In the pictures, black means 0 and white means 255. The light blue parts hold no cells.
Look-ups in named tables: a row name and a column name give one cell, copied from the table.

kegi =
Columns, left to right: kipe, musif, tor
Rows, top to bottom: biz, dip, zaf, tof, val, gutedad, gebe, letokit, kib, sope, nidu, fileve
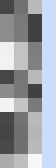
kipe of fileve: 171
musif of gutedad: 118
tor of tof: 125
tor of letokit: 121
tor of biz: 186
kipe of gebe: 139
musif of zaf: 122
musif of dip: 121
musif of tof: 195
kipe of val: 242
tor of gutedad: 185

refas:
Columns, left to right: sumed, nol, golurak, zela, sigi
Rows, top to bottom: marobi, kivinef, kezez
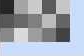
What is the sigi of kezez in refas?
67
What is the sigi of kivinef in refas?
101
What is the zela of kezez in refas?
119
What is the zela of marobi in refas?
91
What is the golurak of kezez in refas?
158
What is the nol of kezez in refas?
218
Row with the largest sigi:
marobi

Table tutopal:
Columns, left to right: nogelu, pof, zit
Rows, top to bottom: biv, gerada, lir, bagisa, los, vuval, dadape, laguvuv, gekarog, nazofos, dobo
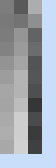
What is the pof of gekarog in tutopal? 206
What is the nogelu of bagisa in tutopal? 130
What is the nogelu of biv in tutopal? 125
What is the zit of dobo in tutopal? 64
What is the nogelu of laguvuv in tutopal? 164
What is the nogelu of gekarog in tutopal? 170
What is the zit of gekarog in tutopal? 75
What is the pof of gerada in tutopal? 115
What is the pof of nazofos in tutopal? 206

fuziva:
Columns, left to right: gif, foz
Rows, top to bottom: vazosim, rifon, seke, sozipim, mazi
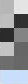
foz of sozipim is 102
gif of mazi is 109
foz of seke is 132
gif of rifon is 190
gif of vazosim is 182
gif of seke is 43
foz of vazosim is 228
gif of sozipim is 196
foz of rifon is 49
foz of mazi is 104

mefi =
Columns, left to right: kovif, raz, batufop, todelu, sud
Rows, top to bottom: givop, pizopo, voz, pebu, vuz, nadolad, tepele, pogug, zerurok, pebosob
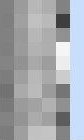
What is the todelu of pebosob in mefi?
195
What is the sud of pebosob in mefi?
131
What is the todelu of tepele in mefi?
155
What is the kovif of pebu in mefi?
127
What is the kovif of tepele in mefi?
114
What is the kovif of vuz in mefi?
132
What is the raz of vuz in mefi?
146
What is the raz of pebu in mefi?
155
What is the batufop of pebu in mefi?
178
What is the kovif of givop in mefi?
129

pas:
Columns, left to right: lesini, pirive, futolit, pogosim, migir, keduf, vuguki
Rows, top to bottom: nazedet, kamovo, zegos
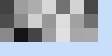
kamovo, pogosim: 152
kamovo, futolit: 208
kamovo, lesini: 76
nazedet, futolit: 173
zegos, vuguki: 169
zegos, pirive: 20
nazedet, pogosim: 215
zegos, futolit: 68
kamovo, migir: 221
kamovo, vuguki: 112
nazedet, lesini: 66
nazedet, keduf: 211
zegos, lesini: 137
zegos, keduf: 168
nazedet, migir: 114
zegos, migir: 225
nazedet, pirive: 158
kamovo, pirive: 140

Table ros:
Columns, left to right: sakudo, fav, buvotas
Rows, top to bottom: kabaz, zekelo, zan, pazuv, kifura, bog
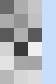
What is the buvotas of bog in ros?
220
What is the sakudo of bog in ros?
184
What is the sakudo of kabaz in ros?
106
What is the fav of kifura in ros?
166
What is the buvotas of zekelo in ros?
193
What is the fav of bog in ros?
214
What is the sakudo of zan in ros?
89
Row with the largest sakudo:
kifura

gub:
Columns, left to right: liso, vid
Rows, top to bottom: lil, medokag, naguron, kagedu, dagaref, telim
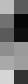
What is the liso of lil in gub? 190
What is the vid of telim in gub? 51
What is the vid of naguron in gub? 15
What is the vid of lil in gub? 91
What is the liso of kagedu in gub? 142
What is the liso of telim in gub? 214
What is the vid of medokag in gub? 6
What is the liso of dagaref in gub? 169
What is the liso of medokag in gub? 113
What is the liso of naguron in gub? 90

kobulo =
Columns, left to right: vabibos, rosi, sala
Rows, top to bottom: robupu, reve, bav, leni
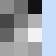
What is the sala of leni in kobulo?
159
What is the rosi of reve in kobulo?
124
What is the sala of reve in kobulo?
179
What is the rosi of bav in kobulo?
183
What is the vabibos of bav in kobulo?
98
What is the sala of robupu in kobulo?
18
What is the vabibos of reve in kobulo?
70
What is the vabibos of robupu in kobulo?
141
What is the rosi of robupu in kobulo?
108
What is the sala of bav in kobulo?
242
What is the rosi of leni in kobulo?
174
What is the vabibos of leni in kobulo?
165

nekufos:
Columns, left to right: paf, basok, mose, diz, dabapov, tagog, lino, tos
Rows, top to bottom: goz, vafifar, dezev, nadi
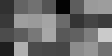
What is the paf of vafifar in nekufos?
57
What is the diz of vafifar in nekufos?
164
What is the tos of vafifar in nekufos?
60
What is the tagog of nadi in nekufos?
140
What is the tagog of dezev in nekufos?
97
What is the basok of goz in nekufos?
100
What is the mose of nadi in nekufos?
75
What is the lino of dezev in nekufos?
126
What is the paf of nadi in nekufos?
30
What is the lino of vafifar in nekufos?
69
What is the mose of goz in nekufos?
113
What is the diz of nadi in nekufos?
72
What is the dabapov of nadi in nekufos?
70
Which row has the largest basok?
nadi

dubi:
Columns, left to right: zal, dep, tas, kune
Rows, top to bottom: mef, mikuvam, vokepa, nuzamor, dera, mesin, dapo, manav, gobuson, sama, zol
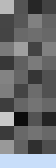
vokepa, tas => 110
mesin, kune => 81
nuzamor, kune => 129
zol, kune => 78
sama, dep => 104
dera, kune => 102
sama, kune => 104
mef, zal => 186
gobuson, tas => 83
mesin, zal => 131
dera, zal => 55
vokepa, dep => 105
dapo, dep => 68

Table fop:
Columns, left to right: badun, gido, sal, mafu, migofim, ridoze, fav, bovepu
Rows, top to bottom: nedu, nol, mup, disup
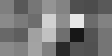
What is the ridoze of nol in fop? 231
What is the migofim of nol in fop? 142
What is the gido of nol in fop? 123
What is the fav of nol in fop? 108
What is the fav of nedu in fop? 76
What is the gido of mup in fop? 94
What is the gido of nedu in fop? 88
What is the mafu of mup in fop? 193
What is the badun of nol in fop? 138
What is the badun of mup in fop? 104
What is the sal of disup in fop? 163
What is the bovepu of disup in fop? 117
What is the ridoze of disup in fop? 84
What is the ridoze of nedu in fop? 79
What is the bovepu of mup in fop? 117
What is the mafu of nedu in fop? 148
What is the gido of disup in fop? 130
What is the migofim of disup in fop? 41
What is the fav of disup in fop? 81

